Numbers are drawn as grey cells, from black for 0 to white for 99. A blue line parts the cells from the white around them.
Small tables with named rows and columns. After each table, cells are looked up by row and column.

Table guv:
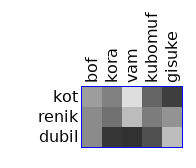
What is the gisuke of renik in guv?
57
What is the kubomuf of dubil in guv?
31
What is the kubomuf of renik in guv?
48
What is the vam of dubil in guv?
19
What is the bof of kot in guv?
61
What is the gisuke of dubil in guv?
73
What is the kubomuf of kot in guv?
39
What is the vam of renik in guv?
73
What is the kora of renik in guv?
44
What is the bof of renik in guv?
54
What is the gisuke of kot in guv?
24
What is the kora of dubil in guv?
21
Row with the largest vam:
kot

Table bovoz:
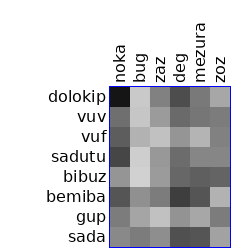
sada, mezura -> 33
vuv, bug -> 77
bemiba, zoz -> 69
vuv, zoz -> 48
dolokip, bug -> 78
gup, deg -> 57
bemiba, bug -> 56
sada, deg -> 31
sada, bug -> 48
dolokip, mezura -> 47
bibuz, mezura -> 37
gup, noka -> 48
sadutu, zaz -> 59
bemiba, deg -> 24
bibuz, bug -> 81
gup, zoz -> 48
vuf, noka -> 36
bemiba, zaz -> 48
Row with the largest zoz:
bemiba

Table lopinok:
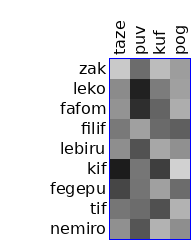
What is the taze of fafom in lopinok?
57
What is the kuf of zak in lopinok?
73
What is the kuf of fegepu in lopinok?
62
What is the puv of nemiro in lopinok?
33
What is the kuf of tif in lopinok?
31
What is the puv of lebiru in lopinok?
32
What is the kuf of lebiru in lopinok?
65
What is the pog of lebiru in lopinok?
56
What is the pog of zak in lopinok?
61
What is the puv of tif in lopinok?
42
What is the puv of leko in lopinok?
13
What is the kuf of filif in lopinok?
41
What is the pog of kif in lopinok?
81
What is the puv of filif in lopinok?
62
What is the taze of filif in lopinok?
47
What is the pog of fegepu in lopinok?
42
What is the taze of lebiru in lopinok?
55
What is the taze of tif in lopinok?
46
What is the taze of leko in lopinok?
54
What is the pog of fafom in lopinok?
67

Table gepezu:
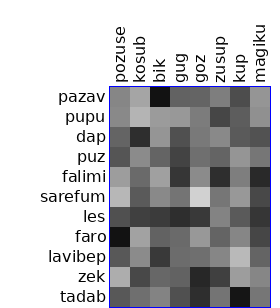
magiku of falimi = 16
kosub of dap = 18
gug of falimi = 21
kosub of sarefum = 35
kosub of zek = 28
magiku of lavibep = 39
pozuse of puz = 33
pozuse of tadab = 34
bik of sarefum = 53
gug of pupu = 59
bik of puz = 39
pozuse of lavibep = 34
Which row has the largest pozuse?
sarefum

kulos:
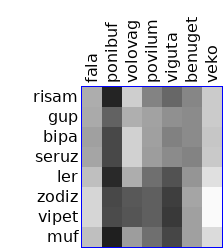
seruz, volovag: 81
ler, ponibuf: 16
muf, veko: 85
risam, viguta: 40
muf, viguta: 27
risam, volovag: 80
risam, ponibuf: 14
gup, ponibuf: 38
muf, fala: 74
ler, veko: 87
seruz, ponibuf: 28
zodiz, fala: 83
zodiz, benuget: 64
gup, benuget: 54
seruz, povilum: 61
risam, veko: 79
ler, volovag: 67
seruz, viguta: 54
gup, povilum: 63
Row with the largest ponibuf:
gup

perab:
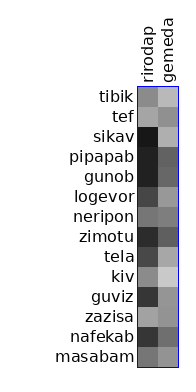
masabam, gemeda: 57
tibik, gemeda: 72
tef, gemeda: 56
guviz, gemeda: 58
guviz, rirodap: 21
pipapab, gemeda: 38
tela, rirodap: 28
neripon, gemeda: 49
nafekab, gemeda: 43
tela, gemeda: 65
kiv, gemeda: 78
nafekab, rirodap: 21
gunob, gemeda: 40
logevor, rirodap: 27
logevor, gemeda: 59
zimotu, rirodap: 17
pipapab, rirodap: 13
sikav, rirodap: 9
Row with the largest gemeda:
kiv

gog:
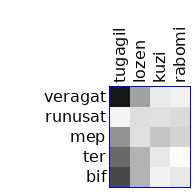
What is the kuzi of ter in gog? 90
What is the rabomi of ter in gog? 98
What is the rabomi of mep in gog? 82
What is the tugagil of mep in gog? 57
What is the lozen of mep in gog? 87
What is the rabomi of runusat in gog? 85
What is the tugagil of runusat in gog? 95
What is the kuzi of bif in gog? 94
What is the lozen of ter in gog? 69
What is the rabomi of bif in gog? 90
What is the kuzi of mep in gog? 76
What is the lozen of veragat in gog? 63
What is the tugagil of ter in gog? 41
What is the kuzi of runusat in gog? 87

